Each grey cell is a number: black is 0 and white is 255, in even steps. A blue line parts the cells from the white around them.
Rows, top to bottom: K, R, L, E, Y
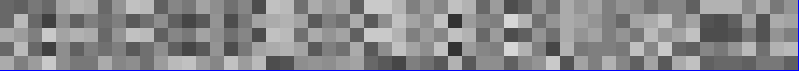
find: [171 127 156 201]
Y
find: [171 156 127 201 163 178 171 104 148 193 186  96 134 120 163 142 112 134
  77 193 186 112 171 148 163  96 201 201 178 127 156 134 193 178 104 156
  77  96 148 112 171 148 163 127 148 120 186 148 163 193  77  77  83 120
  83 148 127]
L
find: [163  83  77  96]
R
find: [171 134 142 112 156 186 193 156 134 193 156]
Y
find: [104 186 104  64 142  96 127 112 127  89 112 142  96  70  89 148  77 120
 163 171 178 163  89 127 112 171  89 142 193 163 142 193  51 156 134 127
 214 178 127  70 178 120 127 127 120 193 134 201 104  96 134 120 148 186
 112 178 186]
E
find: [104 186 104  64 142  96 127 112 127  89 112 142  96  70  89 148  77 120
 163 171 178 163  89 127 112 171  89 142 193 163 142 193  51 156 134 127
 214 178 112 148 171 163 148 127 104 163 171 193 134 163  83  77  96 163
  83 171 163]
R

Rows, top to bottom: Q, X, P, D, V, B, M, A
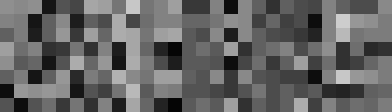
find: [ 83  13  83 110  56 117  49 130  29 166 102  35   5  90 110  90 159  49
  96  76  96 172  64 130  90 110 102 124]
A
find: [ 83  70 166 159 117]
Q
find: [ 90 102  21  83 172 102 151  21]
V
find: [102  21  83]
V
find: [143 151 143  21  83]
M
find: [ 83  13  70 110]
V
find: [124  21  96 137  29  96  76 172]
X

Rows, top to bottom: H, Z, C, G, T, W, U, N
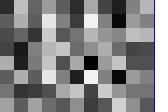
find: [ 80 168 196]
U
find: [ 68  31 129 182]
H

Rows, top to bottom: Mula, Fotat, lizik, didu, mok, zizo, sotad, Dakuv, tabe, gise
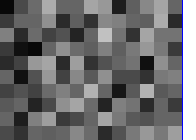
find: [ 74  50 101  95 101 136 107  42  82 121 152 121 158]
gise
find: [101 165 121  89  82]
tabe
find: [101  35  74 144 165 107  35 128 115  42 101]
Dakuv
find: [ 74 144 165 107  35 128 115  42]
Dakuv
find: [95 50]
Fotat
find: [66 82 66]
sotad
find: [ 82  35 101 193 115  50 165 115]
lizik

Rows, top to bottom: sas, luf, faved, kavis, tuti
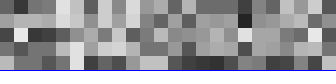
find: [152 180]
faved
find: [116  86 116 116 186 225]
kavis
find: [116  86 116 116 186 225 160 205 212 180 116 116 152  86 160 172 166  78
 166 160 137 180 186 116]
kavis
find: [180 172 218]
luf
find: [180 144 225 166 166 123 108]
faved
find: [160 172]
kavis

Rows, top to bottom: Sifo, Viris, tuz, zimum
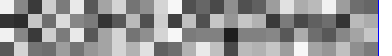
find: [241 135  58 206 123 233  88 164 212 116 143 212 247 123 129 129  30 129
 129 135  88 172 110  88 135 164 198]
tuz
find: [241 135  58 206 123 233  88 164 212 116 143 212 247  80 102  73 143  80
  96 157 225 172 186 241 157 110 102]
Sifo

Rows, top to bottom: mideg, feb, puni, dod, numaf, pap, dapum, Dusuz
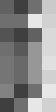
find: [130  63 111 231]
dapum
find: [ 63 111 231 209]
Dusuz
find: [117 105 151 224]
numaf
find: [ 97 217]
puni
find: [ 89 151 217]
dod
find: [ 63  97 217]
puni

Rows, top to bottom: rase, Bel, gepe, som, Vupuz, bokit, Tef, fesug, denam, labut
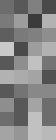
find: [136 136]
Tef
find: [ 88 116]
Tef
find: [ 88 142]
Vupuz
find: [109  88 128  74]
rase
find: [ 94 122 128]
gepe

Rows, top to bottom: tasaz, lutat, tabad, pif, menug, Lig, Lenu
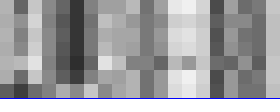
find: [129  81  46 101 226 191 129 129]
menug
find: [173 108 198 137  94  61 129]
Lig
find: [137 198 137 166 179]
Lenu
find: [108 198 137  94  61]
Lig
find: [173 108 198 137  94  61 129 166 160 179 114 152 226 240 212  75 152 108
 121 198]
Lig
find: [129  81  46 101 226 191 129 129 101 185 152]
menug

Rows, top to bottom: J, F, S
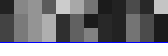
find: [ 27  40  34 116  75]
F
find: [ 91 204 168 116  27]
J
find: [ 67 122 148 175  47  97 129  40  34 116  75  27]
S

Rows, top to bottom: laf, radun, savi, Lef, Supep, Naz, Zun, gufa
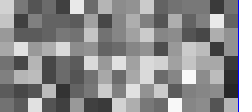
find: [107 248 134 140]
gufa
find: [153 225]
Supep

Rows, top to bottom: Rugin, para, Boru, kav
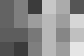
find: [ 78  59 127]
kav
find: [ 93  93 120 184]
Boru
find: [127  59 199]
Rugin
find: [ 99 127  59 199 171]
Rugin
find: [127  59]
Rugin
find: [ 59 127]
kav

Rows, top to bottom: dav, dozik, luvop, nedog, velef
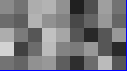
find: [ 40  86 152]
luvop
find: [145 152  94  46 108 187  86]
velef
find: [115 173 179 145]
dav

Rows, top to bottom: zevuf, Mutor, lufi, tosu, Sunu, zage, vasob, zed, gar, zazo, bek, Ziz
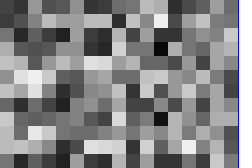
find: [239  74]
Mutor
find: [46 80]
vasob
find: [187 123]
zage
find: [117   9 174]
tosu
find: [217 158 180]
Sunu

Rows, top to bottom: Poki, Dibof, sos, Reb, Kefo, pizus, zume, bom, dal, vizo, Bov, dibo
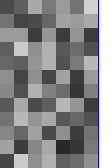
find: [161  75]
vizo
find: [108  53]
zume
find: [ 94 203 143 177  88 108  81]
Reb
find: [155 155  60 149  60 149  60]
sos
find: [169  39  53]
Bov

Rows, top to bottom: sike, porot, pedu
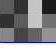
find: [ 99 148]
pedu
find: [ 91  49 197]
sike
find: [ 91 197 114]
porot
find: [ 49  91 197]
porot
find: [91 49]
sike

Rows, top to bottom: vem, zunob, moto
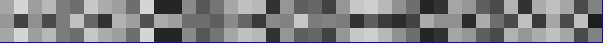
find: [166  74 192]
zunob
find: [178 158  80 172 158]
zunob
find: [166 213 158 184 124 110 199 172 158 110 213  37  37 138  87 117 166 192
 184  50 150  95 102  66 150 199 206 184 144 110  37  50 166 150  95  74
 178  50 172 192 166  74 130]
vem
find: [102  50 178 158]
zunob

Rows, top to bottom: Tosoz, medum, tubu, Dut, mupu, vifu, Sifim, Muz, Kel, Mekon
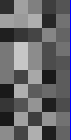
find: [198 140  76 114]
Dut
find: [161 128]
Tosoz

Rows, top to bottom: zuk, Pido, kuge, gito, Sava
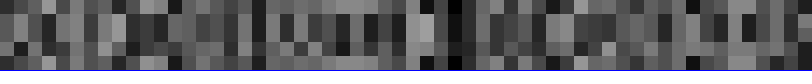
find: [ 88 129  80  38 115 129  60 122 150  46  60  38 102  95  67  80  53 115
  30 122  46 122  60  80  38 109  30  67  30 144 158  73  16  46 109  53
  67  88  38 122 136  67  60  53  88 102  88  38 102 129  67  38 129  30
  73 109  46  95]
kuge
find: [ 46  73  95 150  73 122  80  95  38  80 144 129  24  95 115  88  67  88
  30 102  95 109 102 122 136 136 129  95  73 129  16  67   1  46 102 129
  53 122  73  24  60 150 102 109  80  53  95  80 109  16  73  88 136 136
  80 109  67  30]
zuk
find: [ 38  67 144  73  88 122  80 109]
gito
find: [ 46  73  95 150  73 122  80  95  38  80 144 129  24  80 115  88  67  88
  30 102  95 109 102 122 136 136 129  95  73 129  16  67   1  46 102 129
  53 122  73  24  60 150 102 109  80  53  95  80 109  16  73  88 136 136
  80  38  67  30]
Sava
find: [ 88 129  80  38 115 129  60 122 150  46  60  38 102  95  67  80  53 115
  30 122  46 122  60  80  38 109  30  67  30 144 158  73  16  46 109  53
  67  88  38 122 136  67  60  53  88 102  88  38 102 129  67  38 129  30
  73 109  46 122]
Pido

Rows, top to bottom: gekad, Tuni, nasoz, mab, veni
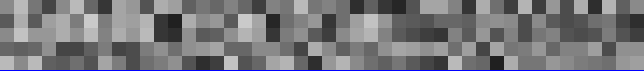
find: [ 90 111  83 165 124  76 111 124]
veni
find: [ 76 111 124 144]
veni
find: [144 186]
nasoz
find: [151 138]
veni

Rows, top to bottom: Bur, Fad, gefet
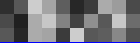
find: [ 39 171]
gefet
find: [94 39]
Bur
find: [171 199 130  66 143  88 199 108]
Fad
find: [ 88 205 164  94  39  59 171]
Bur
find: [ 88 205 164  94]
Bur
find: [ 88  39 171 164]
gefet

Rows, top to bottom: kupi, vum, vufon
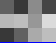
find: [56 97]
vufon
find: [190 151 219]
vum
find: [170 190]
vufon
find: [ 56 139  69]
kupi

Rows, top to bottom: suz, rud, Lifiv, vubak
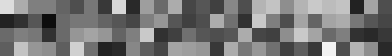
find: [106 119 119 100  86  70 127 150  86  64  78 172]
rud
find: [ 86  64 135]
suz
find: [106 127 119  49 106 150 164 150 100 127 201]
Lifiv
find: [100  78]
suz
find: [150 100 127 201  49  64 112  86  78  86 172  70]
Lifiv

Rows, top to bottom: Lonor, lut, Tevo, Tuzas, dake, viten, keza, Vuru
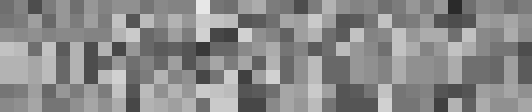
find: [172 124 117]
Lonor
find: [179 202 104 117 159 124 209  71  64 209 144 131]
Tevo
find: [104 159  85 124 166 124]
dake
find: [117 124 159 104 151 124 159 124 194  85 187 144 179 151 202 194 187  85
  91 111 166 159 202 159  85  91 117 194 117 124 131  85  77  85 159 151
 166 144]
keza
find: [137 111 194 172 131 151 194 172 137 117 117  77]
Tuzas
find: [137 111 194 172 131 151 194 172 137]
Tuzas

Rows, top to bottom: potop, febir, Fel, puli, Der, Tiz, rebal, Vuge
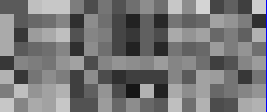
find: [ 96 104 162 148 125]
febir
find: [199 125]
potop

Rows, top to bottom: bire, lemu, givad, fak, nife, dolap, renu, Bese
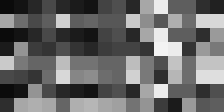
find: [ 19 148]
renu
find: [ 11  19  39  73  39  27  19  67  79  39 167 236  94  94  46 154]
givad
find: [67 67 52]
fak
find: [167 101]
Bese
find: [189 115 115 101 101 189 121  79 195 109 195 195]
nife

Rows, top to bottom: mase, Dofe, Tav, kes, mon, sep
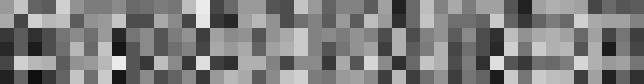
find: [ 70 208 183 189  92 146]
Dofe
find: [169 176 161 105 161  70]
Tav
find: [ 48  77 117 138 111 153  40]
Tav
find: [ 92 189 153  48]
Dofe
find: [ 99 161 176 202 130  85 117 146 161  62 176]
kes
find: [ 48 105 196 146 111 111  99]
Dofe

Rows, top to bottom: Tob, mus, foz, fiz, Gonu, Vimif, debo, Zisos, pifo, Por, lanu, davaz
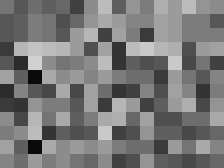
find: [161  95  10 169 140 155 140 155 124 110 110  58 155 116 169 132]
lanu
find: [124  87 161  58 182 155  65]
Zisos
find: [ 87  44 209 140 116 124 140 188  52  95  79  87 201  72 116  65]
Gonu
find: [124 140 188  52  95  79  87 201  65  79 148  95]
Por
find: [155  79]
fiz
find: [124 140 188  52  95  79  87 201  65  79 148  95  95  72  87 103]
Por

